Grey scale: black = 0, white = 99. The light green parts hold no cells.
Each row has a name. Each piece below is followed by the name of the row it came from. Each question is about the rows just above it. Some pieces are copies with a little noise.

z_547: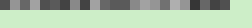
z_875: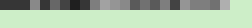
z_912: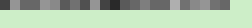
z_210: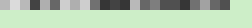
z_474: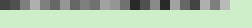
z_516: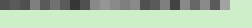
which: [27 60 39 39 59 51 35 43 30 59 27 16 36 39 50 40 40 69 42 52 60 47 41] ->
z_912
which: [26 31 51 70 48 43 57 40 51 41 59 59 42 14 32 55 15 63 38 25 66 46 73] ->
z_474
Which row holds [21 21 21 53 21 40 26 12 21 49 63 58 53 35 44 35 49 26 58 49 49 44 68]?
z_875
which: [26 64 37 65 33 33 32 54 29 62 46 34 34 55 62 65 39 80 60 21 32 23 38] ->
z_547
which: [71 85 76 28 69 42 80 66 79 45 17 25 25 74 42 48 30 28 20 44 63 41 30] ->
z_210

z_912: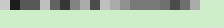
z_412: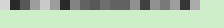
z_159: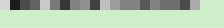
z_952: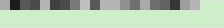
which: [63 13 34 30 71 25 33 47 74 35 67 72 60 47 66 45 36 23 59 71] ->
z_952
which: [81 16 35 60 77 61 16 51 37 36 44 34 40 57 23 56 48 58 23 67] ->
z_412
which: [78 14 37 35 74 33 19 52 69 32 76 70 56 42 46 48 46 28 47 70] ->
z_912

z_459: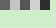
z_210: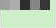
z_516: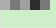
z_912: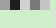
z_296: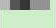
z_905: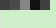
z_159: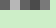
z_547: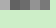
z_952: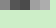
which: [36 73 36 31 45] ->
z_159
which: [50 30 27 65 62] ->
z_952

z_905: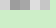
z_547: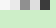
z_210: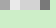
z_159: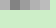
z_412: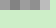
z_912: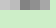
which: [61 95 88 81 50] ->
z_210
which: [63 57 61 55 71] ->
z_412
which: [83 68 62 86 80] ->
z_905
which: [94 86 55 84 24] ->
z_547

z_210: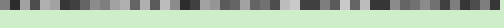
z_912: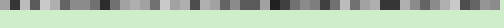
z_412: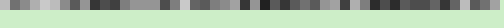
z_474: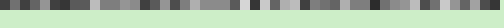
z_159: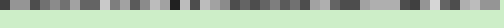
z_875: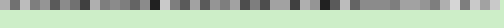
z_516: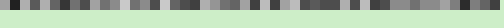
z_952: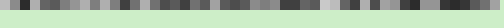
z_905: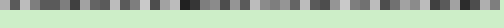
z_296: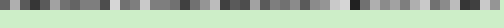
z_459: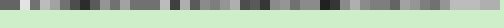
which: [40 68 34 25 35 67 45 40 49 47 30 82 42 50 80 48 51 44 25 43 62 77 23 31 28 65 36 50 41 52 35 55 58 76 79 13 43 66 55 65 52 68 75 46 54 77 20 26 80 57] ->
z_296
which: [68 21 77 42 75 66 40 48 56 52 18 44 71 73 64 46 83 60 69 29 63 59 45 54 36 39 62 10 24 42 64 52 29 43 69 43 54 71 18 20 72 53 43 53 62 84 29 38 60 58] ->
z_912

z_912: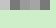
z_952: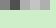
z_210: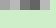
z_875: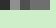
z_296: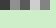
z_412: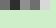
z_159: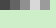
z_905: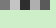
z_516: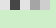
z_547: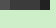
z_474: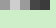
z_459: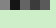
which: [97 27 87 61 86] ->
z_516
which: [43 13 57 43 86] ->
z_412

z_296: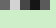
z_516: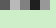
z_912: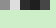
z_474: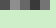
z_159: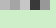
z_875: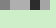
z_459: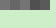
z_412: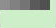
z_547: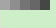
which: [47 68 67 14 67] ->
z_875
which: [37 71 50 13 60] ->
z_516
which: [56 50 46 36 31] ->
z_412

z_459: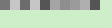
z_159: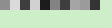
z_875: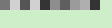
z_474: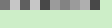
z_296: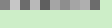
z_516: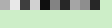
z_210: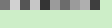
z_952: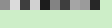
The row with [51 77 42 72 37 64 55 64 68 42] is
z_296
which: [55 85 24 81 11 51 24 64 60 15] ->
z_952
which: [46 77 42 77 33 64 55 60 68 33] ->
z_459
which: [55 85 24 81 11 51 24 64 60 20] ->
z_159
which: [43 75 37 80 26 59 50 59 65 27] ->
z_474
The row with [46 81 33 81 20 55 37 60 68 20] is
z_875
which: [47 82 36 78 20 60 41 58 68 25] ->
z_210

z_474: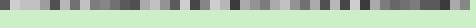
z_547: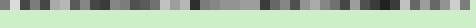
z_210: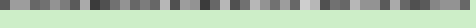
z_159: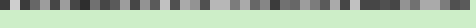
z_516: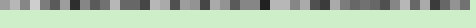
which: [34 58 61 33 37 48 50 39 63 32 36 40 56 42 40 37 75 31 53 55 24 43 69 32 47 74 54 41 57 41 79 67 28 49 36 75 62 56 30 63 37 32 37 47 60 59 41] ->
z_210
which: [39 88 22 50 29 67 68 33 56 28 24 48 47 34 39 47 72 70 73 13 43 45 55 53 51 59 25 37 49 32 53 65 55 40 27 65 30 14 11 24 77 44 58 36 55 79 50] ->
z_547

